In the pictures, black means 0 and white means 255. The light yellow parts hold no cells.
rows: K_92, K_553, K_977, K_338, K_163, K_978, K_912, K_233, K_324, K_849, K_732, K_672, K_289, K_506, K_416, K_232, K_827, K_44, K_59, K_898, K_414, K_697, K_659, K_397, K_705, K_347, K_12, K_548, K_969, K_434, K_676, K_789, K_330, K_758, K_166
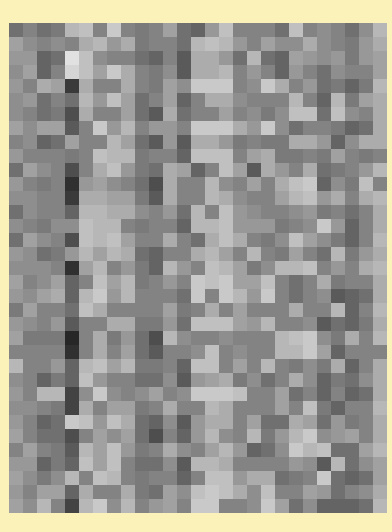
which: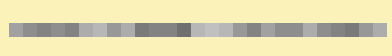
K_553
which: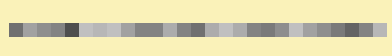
K_232
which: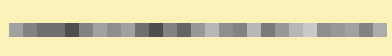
K_434
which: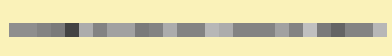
K_548
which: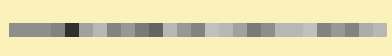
K_44

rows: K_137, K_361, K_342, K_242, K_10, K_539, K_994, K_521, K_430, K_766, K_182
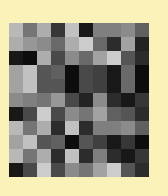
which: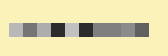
K_521
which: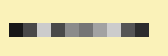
K_182
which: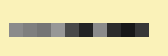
K_539

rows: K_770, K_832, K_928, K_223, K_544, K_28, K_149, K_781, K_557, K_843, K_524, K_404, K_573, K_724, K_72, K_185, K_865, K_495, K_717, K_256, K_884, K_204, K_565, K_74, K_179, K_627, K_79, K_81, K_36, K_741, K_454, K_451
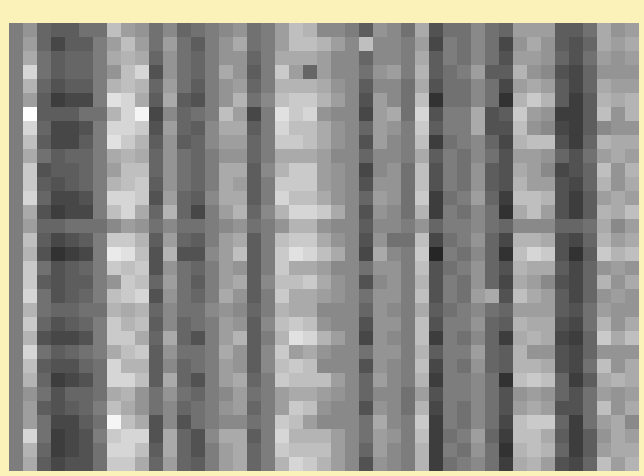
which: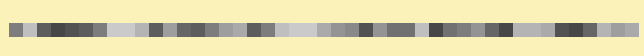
K_185
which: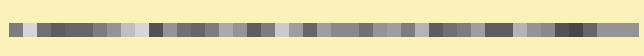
K_223
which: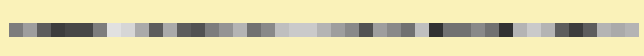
K_28

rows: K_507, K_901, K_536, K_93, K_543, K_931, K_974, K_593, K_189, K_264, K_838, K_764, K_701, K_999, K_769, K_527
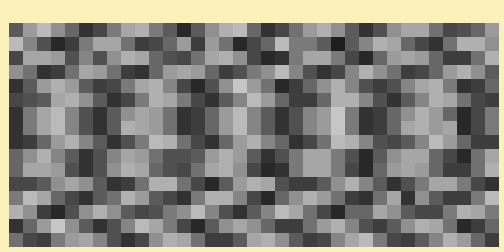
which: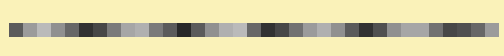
K_507
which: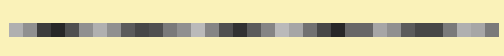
K_999
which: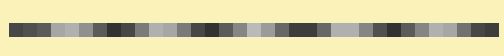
K_931
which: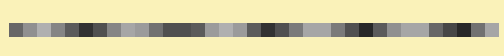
K_264
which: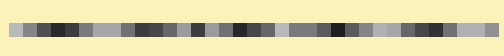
K_901
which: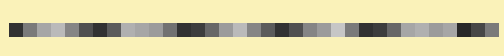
K_593

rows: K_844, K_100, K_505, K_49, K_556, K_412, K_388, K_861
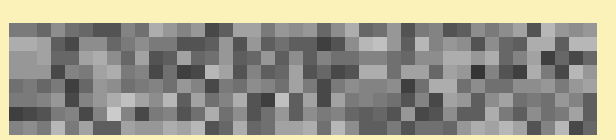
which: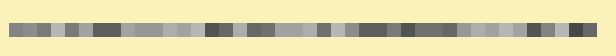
K_861
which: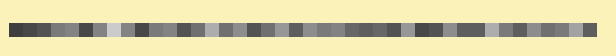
K_388

